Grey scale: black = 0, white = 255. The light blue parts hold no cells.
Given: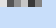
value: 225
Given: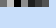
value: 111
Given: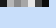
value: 24
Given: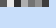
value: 89
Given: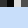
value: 49
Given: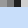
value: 153
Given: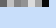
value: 101
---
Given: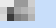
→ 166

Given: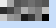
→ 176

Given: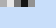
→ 119

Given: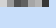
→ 97

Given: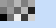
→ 101

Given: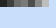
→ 122
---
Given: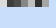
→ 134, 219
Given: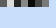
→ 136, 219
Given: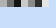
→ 201, 229
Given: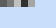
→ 192, 192
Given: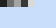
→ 163, 217
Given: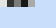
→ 123, 227
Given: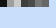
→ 62, 202
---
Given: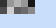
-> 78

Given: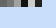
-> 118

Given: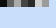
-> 170

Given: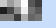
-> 126

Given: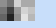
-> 100

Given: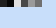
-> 6

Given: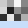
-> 105

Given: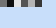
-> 15

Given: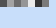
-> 108
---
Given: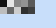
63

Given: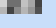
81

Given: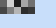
56

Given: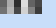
59

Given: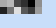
156

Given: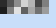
155

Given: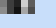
77
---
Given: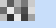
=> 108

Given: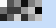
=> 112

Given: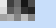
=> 217

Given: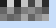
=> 101

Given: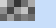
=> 142

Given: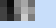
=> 66

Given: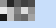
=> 233

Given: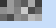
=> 143

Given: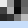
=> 66

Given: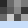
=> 67
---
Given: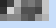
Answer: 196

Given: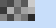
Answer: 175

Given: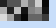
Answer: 19

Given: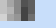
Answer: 94

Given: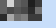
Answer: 113

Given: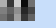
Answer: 70

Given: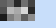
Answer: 40
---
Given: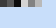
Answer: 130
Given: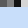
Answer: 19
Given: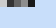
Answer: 142
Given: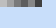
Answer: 135
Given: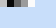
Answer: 155
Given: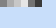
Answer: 115
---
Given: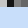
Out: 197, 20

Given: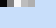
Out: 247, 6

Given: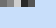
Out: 206, 40

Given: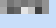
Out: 228, 62

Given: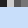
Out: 205, 32

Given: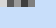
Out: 214, 63

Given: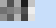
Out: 237, 27
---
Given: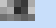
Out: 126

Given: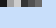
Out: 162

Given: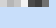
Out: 182

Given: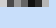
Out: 73

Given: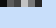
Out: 92

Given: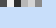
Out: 240

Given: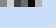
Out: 210

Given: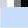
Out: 251

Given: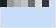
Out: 152

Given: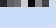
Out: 97
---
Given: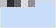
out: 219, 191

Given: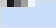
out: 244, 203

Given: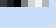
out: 242, 211

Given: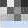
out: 231, 217

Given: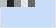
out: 228, 187

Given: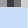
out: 207, 157
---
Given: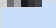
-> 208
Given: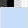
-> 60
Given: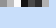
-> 146
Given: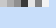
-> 200
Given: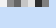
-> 242
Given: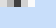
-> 222
